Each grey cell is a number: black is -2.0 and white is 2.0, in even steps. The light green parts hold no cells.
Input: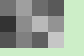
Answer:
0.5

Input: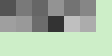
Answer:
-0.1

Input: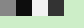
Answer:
-1.8

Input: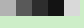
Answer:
-0.6

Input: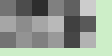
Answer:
-0.8

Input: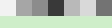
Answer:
0.6

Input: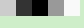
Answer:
-1.2

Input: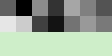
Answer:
-2.0

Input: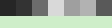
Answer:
-1.2
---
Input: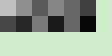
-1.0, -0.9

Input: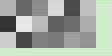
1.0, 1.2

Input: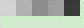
-1.1, 1.3

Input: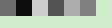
0.0, -0.3

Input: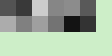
-0.6, 0.7

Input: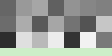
0.0, -1.3

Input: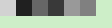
0.0, 1.3
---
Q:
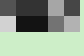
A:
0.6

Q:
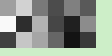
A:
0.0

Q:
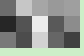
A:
0.4

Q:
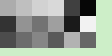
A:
-1.0

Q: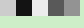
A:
-0.6

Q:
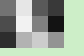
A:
-0.6

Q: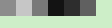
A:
-1.3

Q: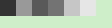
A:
1.1

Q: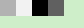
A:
-2.0

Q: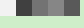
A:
0.1
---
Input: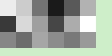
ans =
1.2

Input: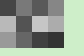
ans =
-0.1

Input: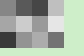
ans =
-0.6

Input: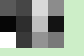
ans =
-0.9

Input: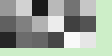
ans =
1.3

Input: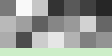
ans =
1.9
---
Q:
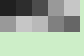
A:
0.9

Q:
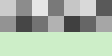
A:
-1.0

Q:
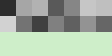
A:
-0.5

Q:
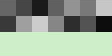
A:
-1.3

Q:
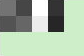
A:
-0.4

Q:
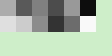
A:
-1.2

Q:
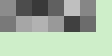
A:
0.4
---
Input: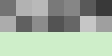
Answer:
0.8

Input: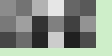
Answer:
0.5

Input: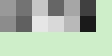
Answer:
-0.2

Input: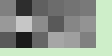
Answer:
1.1

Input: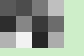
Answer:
0.1

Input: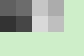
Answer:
-0.3

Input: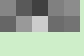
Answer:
-0.6

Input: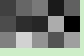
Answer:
-1.3
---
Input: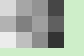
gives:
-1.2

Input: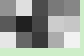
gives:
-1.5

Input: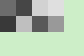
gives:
-1.1

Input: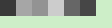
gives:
-1.1

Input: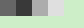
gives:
-1.1

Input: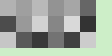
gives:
-1.2

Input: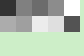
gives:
-1.2

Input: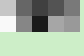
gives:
-1.6
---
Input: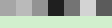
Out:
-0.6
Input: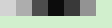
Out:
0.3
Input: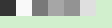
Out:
1.5
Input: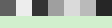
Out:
-1.4
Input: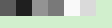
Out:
1.4
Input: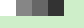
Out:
-1.2
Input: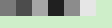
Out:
1.6
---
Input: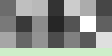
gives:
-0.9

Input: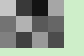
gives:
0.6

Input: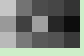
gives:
-1.2

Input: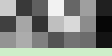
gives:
-1.5

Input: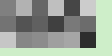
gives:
1.2

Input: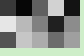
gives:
-1.7
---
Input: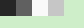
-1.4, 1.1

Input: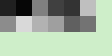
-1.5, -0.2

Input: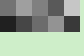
-0.2, -1.1

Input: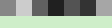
0.1, 0.6

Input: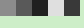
0.2, -1.1

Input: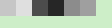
1.1, 0.5
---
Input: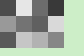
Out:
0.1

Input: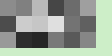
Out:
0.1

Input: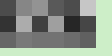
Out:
-0.5

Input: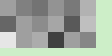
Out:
0.1

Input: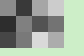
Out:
0.7

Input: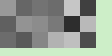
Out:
-0.8

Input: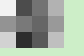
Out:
1.0
